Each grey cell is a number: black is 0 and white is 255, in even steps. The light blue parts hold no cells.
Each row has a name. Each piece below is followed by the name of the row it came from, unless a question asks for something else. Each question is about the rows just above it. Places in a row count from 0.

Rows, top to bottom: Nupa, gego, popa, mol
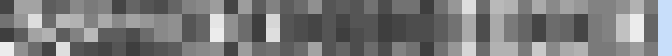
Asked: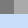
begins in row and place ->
Nupa, 37
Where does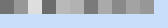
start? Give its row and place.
Nupa, 31
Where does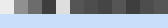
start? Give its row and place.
popa, 15
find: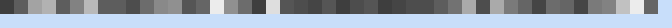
popa
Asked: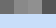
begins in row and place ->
popa, 10

